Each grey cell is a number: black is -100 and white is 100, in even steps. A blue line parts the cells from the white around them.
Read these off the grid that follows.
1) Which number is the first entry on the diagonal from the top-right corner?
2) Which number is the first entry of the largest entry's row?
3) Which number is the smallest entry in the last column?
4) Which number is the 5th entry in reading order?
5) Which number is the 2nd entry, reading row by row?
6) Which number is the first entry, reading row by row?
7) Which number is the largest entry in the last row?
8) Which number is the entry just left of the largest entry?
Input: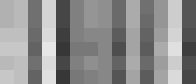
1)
-33
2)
56
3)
-51
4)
-45
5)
45
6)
39
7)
76
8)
-22

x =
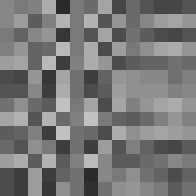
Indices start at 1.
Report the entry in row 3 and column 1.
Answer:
-5
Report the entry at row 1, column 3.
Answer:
0
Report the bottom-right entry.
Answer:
-11
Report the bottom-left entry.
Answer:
-40
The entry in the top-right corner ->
-34
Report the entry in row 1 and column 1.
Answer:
6
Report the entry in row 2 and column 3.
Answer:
-28
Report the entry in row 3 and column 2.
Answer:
-22
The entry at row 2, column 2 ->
23
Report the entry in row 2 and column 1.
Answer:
6
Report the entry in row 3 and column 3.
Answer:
6
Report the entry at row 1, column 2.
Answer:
-5

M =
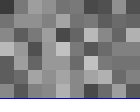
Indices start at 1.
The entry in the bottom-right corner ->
-32
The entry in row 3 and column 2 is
-27
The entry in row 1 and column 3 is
24
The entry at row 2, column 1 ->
-10
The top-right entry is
-37
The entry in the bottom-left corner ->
7
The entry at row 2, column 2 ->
13
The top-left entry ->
-54
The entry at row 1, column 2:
-5
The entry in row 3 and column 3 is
-5

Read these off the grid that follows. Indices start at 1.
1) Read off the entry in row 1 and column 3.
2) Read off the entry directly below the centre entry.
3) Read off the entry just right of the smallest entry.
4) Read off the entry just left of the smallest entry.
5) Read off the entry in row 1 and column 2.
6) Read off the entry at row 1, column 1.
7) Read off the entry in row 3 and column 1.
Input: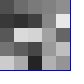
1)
-4
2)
-44
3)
39
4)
33
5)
-15
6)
-38
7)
-32

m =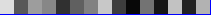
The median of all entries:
-10
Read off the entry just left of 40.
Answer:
-73

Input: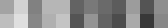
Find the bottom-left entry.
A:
49
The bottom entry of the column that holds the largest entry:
75
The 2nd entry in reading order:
65
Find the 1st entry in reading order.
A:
28
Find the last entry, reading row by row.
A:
6
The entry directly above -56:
-34
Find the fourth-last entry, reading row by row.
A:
-40

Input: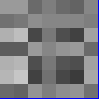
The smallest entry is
-54
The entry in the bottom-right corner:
-11
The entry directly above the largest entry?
43
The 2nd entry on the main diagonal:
-6
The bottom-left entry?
-17
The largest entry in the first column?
43
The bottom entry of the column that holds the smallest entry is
16
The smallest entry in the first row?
-22
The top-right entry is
5
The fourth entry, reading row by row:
-1
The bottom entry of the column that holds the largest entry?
-22
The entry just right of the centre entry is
16
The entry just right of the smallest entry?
32
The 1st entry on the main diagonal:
21
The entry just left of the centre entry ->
21

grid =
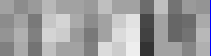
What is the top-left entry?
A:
27
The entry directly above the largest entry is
82
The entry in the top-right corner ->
16
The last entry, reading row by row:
38
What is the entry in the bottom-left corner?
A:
0
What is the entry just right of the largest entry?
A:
-60
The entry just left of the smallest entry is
87
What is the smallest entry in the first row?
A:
-15
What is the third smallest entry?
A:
-44
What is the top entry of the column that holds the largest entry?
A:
27
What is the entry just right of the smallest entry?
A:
27
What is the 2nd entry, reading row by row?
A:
10
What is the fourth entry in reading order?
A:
44
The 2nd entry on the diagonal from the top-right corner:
-15

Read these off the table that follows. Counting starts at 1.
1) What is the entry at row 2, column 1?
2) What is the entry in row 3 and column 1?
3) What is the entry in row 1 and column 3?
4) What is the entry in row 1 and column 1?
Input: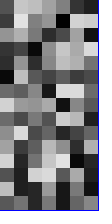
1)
-53
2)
16
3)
49
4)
-36

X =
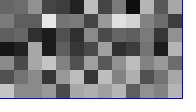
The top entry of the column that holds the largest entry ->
-47
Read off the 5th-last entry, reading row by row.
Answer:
42
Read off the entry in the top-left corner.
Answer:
-20
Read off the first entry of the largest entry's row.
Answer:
-4
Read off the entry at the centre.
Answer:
-42
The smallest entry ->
-89
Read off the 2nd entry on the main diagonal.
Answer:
-26
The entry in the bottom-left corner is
54
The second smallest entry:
-83
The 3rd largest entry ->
65
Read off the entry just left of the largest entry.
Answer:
-26
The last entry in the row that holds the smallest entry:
31
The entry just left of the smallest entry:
-4
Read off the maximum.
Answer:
81
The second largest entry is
76
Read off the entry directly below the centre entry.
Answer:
25
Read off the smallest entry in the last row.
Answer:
-42
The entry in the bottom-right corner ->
42
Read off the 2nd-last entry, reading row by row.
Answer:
2
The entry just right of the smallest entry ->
42
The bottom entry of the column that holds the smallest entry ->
-26
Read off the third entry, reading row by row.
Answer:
14
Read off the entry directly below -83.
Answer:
8
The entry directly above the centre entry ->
8

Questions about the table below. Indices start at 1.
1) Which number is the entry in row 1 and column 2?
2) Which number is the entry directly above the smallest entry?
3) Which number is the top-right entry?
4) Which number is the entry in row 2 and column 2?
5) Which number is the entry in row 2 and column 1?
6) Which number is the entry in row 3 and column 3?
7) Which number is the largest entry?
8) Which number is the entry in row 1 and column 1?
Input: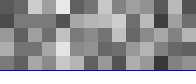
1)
-19
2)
2
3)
-35
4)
-4
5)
-40
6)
25
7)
83
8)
-30
